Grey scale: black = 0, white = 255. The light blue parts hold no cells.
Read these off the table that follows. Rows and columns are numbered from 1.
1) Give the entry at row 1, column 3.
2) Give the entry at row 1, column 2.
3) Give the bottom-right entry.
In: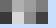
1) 156
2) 175
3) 65

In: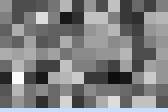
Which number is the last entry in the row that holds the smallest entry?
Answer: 149
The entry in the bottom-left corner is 96
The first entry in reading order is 149
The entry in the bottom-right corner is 86
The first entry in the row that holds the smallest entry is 36
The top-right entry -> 127
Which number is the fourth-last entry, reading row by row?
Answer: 96
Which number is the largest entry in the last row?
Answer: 221
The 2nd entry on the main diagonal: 77
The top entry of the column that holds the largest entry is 77
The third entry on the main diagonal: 116
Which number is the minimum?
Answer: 13
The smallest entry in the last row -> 47
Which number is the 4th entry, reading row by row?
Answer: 86
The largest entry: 251
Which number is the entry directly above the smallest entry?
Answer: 65
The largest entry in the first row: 193
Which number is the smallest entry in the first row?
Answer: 56
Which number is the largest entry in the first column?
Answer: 173
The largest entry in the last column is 182
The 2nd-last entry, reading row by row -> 193
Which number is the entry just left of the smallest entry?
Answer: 56

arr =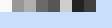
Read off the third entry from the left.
174
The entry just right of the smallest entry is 63
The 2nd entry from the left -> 151

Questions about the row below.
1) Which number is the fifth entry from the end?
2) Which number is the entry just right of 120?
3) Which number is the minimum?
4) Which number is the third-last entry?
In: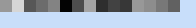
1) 55
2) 97
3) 3
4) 141

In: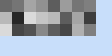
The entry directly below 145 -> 197
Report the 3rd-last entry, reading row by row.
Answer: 70
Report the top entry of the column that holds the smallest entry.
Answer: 117
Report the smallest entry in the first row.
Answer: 93
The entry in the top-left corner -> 105
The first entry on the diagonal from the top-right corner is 127
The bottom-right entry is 127
